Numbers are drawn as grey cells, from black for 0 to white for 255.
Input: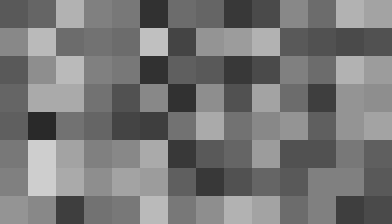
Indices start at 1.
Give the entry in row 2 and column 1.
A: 136
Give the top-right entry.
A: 163
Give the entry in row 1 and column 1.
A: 89
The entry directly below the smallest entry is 206
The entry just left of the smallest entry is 95
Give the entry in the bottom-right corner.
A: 74
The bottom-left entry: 148
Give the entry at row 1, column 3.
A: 178
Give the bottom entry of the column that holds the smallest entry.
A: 136
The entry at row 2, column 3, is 108
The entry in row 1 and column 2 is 101
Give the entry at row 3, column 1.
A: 89
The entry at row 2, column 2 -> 186
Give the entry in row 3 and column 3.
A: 186

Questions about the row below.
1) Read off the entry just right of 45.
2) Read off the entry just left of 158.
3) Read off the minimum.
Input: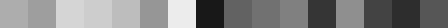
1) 86
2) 173
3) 24
